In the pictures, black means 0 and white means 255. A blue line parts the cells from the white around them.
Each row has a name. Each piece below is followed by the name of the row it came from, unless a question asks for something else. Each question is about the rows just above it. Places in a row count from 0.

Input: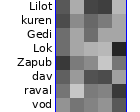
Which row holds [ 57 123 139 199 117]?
Zapub
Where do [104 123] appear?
kuren
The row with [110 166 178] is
Lok
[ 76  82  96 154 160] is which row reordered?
dav
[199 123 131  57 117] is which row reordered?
raval
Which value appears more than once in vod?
[147]

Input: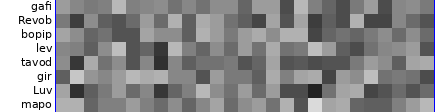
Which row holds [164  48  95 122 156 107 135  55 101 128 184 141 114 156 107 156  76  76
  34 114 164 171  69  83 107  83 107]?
Luv
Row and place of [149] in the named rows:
gir, 2
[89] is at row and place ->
tavod, 17
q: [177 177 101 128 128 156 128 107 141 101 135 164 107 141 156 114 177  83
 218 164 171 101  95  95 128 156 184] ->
mapo

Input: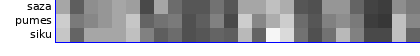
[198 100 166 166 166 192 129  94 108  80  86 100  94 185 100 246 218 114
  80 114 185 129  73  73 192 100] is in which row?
siku
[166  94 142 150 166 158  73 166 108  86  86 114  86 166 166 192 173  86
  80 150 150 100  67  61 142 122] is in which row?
saza
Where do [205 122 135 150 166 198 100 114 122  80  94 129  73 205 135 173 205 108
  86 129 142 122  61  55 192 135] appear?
pumes
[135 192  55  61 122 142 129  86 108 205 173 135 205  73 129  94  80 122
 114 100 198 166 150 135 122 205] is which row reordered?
pumes
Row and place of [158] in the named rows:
saza, 5

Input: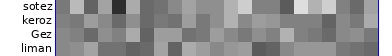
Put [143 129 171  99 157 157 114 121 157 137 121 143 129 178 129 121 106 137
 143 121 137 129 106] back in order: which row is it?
Gez
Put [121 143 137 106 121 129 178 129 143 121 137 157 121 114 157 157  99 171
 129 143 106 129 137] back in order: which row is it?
Gez

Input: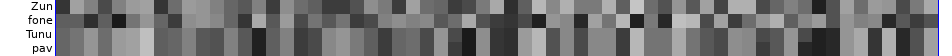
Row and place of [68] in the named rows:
Zun, 47
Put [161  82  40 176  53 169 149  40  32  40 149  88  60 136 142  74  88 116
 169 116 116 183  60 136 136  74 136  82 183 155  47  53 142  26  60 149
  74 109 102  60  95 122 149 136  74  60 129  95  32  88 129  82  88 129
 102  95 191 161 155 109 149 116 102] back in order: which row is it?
pav

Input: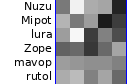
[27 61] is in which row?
Mipot
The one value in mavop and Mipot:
[157]
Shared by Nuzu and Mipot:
[121]
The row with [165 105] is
rutol
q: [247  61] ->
lura
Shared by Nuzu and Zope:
[165]
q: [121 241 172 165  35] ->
Nuzu

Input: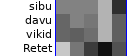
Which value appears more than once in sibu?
[130]
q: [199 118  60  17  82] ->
Retet

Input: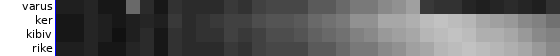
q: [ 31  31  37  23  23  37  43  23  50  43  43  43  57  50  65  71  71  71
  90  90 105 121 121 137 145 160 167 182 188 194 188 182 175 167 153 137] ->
rike
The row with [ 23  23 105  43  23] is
varus

